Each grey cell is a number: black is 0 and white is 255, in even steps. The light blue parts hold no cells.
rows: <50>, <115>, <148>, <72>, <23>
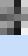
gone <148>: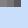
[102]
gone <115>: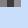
[173]

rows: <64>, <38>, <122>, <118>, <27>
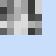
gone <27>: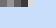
[207]
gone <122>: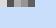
[70]
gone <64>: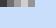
[192]

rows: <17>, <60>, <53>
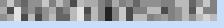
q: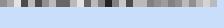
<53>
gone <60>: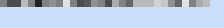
[115]
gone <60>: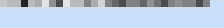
[88]
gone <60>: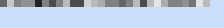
[88]
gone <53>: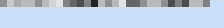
[157]

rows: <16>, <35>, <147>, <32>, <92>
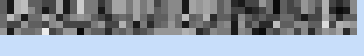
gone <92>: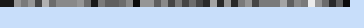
[83]
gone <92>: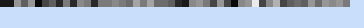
[83]
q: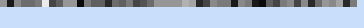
<92>
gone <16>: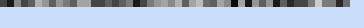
[55]

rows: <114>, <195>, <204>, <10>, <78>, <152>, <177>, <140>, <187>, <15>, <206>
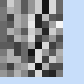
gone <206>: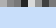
[50]
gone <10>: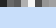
[232]
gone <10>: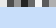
[161]
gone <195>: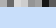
[121]
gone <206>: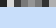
[136]
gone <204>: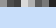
[189]

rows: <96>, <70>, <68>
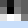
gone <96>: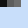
[77]
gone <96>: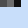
[93]
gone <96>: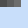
[16]
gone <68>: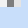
[255]
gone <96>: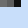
[77]
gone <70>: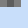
[0]
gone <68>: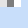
[242]

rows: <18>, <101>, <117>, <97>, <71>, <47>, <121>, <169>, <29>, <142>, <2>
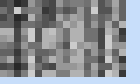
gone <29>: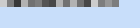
[165]
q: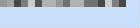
<47>
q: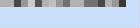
<71>
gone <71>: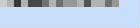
[192]
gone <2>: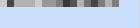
[137]

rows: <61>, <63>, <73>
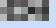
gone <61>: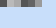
[72]
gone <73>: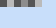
[112]
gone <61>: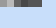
[170]

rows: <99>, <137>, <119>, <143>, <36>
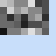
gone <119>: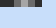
[135]
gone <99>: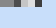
[181]
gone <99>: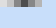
[62]
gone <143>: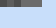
[34]
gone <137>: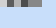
[150]

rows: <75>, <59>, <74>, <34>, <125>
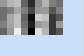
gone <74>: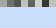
[15]
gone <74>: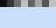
[208]
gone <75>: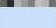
[140]

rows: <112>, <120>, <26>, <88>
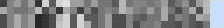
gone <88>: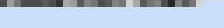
[197]
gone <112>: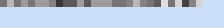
[145]
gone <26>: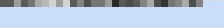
[102]
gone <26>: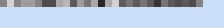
[102]

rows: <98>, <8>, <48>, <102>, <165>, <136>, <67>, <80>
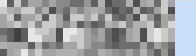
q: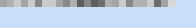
<102>
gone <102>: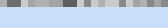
[215]
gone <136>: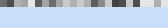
[149]
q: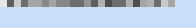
<98>
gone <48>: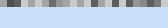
[190]
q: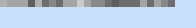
<67>
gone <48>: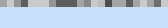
[123]

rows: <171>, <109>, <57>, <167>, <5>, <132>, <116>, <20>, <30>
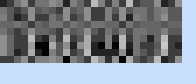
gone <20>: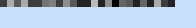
[19]
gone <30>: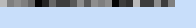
[171]
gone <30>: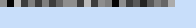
[48]
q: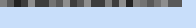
<57>
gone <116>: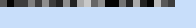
[156]
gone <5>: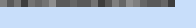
[77]
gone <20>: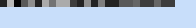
[19]

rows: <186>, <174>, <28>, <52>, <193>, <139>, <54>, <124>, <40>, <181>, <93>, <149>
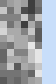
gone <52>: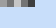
[170]
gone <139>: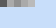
[158]
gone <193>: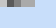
[213]
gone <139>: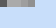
[186]
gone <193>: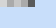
[130]
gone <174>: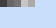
[76]
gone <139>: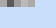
[144]

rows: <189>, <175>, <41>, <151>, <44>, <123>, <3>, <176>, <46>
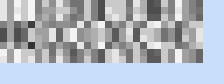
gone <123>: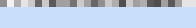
[216]
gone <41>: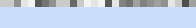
[174]
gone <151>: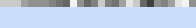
[187]

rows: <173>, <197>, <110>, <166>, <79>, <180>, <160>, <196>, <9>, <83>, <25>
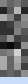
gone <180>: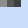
[75]
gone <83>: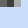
[157]

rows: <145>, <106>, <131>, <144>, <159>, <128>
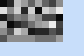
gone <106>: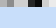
[223]
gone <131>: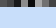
[127]
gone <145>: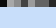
[192]
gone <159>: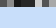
[55]

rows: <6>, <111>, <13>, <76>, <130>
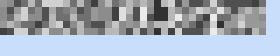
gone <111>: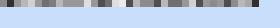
[65]
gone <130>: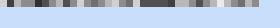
[96]
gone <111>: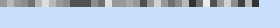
[126]
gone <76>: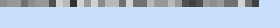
[197]
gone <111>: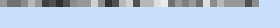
[168]

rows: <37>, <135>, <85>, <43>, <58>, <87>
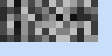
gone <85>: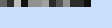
[74]
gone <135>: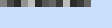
[115]
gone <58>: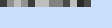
[29]
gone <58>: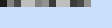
[44]
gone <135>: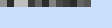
[115]
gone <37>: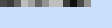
[176]

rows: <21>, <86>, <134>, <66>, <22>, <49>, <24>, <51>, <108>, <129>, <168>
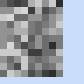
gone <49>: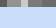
[134]
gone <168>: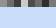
[175]
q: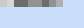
<134>
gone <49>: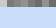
[92]
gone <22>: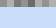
[160]
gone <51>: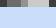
[190]

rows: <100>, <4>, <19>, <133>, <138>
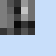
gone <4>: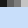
[111]
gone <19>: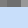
[68]
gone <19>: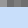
[68]
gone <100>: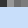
[82]
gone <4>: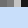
[97]

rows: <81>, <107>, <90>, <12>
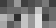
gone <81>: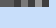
[77]
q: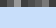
<81>
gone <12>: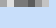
[137]

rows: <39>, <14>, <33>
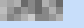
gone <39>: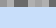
[135]
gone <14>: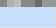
[122]
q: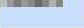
<14>
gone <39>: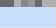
[163]

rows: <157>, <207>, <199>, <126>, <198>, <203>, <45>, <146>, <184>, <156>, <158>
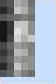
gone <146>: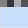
[186]
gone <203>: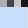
[210]

